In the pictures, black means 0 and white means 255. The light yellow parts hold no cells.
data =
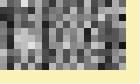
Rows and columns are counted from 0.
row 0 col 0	185
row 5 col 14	93
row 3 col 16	153
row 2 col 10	149
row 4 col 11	176
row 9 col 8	123
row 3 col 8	165
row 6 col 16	99
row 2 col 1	53
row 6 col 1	38
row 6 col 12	104
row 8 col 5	183
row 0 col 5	175
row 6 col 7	141
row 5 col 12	41
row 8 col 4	82
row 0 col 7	57
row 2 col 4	171
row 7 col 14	79
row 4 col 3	193
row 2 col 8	112
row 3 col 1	26
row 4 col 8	87
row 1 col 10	185
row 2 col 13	120
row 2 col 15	98
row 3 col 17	169
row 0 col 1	94
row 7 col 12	154
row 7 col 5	160
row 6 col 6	61
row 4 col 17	118
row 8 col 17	98
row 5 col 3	193
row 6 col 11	151
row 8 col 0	158

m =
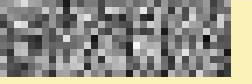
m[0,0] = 145
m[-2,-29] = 104
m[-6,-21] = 141
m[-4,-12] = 212
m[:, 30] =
[65, 86, 53, 126, 113, 186, 104, 191, 81, 188, 120]
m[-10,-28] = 132
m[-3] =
[196, 76, 111, 134, 127, 175, 176, 63, 186, 97, 202, 171, 115, 170, 50, 198, 177, 198, 91, 117, 188, 100, 195, 108, 49, 199, 75, 164, 108, 169, 81, 84, 102]
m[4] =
[158, 73, 123, 139, 156, 174, 116, 81, 174, 104, 157, 175, 120, 188, 90, 66, 157, 142, 49, 107, 62, 72, 171, 26, 122, 178, 110, 138, 137, 208, 113, 126, 97]
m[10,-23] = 130
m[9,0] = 126
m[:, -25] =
[98, 188, 92, 99, 174, 93, 106, 151, 186, 196, 160]
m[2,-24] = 74
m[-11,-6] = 114
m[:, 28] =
[126, 113, 133, 156, 137, 147, 199, 159, 108, 92, 212]
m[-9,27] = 213
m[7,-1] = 23
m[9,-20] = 164
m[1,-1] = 103
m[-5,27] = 92
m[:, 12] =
[124, 140, 224, 89, 120, 141, 208, 49, 115, 44, 189]
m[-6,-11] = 139
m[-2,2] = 74
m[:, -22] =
[85, 162, 194, 180, 175, 125, 124, 189, 171, 199, 87]
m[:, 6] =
[125, 201, 69, 108, 116, 113, 117, 148, 176, 169, 109]
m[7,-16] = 138
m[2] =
[90, 151, 137, 113, 124, 92, 69, 146, 92, 74, 57, 194, 224, 130, 74, 46, 95, 38, 109, 143, 48, 34, 185, 108, 140, 133, 79, 213, 133, 133, 53, 207, 148]
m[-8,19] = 181
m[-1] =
[176, 72, 66, 92, 113, 168, 109, 48, 160, 165, 130, 87, 189, 130, 155, 77, 145, 143, 28, 175, 88, 145, 97, 31, 181, 133, 154, 67, 212, 136, 120, 41, 59]
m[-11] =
[145, 153, 183, 220, 165, 158, 125, 132, 98, 25, 126, 85, 124, 123, 73, 123, 114, 116, 143, 107, 122, 159, 77, 149, 101, 112, 144, 114, 126, 152, 65, 103, 164]

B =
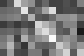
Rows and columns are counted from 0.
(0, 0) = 62
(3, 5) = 214
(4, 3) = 128
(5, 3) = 175
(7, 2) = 72
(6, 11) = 151
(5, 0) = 118
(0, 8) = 66
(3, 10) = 133
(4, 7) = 176
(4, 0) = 99
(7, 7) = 134
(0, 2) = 218
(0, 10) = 67
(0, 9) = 79
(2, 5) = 89
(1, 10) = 77
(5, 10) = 134
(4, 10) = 149
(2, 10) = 152
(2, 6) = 81
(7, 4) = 122
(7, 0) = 81
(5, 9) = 149
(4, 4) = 92
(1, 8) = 67
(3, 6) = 181
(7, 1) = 160

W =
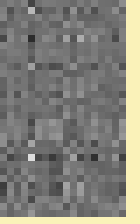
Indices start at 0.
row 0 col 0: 115
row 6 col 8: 109
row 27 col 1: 137
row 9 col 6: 101
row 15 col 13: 110
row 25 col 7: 100
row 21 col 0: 93
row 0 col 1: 125
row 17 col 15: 123
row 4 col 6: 113
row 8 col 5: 125
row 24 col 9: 143
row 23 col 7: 94
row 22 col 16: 147
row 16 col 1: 132
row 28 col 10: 102
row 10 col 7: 124
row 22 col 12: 99
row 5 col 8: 96
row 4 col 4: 101
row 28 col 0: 97
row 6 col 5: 119
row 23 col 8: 88
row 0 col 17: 140
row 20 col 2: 121
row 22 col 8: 83
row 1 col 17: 100
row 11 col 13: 124
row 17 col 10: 89
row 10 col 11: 102
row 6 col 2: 115
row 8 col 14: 106
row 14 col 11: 98
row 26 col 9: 163
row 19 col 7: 143
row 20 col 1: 89
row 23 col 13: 101
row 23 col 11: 117

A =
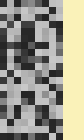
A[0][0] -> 43
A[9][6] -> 156
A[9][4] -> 38
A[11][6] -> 38
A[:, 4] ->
[137, 172, 187, 63, 40, 39, 93, 34, 94, 38, 171, 185, 179, 38, 46, 181, 189, 200, 187, 117]
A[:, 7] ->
[191, 43, 171, 45, 189, 193, 195, 194, 200, 194, 36, 181, 41, 190, 146, 178, 160, 39, 40, 197]
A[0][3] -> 121
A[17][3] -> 173
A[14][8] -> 48
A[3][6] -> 191
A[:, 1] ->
[177, 185, 151, 72, 184, 193, 75, 195, 171, 193, 55, 170, 174, 167, 186, 163, 167, 40, 169, 36]
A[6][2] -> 47
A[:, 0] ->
[43, 193, 65, 188, 64, 52, 38, 50, 39, 45, 193, 57, 195, 56, 134, 56, 92, 193, 197, 39]
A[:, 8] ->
[195, 185, 196, 37, 47, 68, 135, 106, 195, 74, 44, 198, 130, 42, 48, 197, 196, 64, 157, 39]
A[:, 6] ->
[40, 187, 36, 191, 165, 169, 40, 186, 54, 156, 170, 38, 193, 143, 195, 39, 45, 96, 188, 41]
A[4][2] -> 182
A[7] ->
[50, 195, 113, 54, 34, 200, 186, 194, 106]
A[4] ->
[64, 184, 182, 40, 40, 195, 165, 189, 47]
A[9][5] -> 199
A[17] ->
[193, 40, 177, 173, 200, 39, 96, 39, 64]
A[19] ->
[39, 36, 76, 35, 117, 48, 41, 197, 39]
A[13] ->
[56, 167, 184, 37, 38, 190, 143, 190, 42]
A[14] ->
[134, 186, 193, 101, 46, 194, 195, 146, 48]
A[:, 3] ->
[121, 198, 191, 62, 40, 43, 36, 54, 62, 39, 179, 181, 200, 37, 101, 166, 191, 173, 198, 35]
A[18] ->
[197, 169, 186, 198, 187, 185, 188, 40, 157]

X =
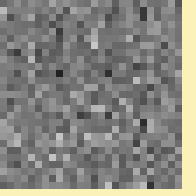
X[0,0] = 104
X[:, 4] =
[141, 129, 165, 111, 135, 120, 170, 140, 183, 115, 162, 143, 99, 102, 147, 130, 117, 117, 117, 110, 99, 114, 179, 106, 128, 98, 106]
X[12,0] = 123
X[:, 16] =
[95, 82, 105, 119, 114, 119, 104, 112, 96, 111, 122, 94, 125, 140, 90, 100, 161, 118, 173, 112, 152, 106, 140, 155, 127, 128, 85]
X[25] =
[120, 132, 123, 138, 98, 116, 144, 94, 168, 119, 97, 143, 129, 80, 132, 139, 128, 97, 98, 137, 140, 97, 112, 128, 105, 143]
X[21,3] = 133
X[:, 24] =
[154, 142, 124, 146, 130, 130, 143, 117, 130, 127, 128, 99, 103, 115, 145, 154, 133, 113, 109, 145, 142, 94, 146, 96, 131, 105, 104]
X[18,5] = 135
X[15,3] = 119
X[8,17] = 100
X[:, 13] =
[155, 105, 115, 125, 161, 173, 199, 96, 116, 99, 128, 112, 160, 91, 90, 181, 116, 113, 106, 152, 158, 91, 116, 92, 109, 80, 94]
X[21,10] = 97
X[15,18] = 172
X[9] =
[124, 129, 120, 124, 115, 142, 106, 133, 113, 102, 132, 137, 121, 99, 101, 92, 111, 145, 111, 69, 88, 118, 95, 141, 127, 107]
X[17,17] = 97
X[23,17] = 91
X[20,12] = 138
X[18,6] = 101
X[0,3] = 116
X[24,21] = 165
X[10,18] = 103
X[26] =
[96, 107, 125, 115, 106, 121, 143, 133, 135, 129, 106, 127, 124, 94, 127, 191, 85, 116, 135, 156, 185, 51, 124, 109, 104, 136]
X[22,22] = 94
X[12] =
[123, 92, 107, 122, 99, 135, 153, 126, 91, 104, 115, 113, 160, 160, 99, 140, 125, 133, 124, 104, 109, 73, 117, 131, 103, 121]
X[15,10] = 119
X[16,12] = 81
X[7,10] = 110
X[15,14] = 184
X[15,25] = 96
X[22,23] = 118
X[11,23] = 85
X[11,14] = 127

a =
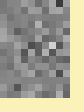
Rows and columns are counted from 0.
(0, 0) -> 119
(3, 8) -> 130
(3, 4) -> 116
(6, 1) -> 131
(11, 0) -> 135
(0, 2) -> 134
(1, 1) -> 126
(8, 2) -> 156
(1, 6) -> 112
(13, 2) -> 125
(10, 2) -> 124
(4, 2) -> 96
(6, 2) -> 162
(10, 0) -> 131
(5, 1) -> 153
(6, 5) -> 96
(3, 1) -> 129
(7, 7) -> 86
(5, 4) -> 119
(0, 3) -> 157
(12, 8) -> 145
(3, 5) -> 177
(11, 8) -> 130
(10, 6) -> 128
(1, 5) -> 154
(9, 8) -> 142
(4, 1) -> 133
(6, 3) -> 143
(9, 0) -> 125
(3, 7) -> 121
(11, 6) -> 128
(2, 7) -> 124
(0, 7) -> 168
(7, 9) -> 155

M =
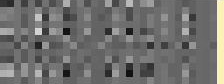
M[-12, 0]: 54
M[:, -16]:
[162, 90, 100, 102, 45, 134, 102, 110, 134, 68, 43, 105]
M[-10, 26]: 167
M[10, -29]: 113
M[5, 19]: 109
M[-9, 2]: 114
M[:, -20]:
[121, 111, 111, 111, 107, 111, 94, 111, 111, 91, 99, 111]
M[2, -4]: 57
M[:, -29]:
[114, 114, 115, 114, 114, 114, 75, 114, 114, 96, 113, 114]
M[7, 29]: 103
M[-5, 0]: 97
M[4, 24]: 111
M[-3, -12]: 107
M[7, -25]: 103
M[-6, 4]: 96
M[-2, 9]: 22
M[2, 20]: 101
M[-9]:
[105, 109, 114, 91, 111, 134, 95, 116, 116, 98, 98, 111, 113, 100, 99, 102, 116, 110, 108, 109, 101, 123, 109, 117, 111, 101, 124, 97, 105, 103, 109]
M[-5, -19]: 107
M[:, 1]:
[43, 128, 121, 109, 165, 74, 109, 95, 73, 153, 180, 108]
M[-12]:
[54, 43, 114, 64, 111, 70, 114, 79, 101, 174, 99, 121, 80, 108, 99, 162, 73, 110, 185, 109, 141, 158, 98, 112, 111, 101, 89, 97, 105, 103, 109]
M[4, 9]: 19
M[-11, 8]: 116
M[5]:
[81, 74, 114, 82, 111, 92, 100, 102, 111, 141, 98, 111, 96, 101, 99, 134, 96, 110, 148, 109, 122, 140, 105, 116, 111, 101, 110, 97, 105, 103, 109]
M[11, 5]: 134
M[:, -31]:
[54, 123, 131, 105, 172, 81, 105, 97, 80, 143, 176, 105]
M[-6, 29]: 105
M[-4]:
[80, 73, 114, 90, 111, 70, 121, 86, 96, 147, 103, 111, 89, 103, 99, 134, 81, 110, 149, 109, 125, 123, 109, 102, 111, 101, 82, 110, 105, 103, 109]
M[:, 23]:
[112, 116, 147, 117, 134, 116, 64, 113, 102, 114, 116, 116]
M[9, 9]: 69
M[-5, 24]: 111
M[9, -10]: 52
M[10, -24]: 152
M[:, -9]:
[98, 109, 109, 109, 109, 105, 109, 109, 109, 109, 109, 109]
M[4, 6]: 59
